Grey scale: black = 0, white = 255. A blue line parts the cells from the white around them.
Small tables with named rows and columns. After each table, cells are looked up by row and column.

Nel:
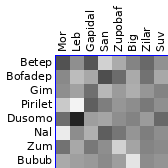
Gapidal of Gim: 111
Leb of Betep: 143
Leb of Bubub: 159
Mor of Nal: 235
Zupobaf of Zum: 209
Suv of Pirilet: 143
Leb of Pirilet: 243
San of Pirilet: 126
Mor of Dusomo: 109
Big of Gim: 174
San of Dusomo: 165
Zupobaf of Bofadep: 108
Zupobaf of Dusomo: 142
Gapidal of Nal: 176
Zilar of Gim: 150
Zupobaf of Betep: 171
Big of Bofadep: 170
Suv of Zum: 138

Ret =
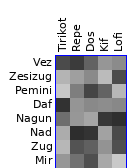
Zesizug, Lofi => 75
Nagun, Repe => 151
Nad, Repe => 45
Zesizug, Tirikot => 180
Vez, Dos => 98
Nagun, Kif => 55
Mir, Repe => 113
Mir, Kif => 168
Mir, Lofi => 201
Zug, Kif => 147
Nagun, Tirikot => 110
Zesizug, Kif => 187
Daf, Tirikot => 50
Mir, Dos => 79
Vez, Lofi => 139
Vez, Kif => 150
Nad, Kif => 162
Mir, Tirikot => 151
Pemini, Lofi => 183
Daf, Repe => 149

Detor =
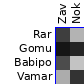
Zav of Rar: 62
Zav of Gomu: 21
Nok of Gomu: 37
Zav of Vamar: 172
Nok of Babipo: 195
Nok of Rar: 179
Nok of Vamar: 51
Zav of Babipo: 76

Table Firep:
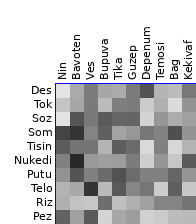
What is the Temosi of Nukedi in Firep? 149
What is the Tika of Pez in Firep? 167
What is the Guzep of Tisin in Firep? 107
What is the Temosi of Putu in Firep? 128
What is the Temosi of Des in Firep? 181
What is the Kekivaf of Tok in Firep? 147
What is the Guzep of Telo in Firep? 134
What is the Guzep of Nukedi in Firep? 124
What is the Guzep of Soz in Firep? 100
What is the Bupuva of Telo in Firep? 186
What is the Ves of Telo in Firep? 53
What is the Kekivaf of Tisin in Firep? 179
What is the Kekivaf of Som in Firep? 148

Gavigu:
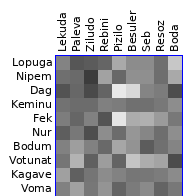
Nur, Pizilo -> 108
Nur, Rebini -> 141
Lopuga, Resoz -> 111
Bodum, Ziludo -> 129
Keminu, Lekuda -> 114
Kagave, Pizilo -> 130
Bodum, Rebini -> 105
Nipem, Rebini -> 162
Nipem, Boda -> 169
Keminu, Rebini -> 128
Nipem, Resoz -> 110
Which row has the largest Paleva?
Votunat

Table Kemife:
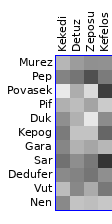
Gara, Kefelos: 183
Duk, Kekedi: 143
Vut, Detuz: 136
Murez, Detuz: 156
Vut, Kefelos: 120
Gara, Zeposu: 166
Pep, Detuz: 117
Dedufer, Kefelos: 143
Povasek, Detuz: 173
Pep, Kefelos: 123
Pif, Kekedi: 176
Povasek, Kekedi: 233
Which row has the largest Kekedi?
Povasek

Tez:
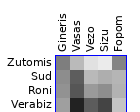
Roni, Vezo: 154
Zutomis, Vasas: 186
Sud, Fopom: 181
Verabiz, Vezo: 92
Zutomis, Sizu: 235
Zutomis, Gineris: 126
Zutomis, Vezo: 225
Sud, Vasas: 93
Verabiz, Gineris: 159
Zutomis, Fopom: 132
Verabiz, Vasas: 34
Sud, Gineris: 141
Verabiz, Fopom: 196
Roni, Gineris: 146
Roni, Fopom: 178
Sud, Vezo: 185
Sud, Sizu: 174
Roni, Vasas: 86
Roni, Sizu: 142
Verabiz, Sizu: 68

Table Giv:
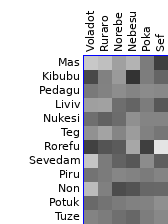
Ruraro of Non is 128
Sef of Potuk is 143
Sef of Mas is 63
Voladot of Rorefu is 65
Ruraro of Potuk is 115
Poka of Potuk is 130
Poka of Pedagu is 139
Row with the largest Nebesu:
Mas

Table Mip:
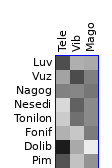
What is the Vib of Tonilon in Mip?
112
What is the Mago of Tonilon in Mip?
138
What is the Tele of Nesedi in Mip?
216
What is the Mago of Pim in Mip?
147
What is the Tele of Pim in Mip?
83
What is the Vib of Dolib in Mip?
169
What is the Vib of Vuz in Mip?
76
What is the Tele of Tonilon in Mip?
203
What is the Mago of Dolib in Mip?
236
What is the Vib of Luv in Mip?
175
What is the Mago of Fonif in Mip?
124
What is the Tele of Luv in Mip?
78
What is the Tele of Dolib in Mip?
28
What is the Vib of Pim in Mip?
194
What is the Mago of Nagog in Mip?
118
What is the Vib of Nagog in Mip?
134

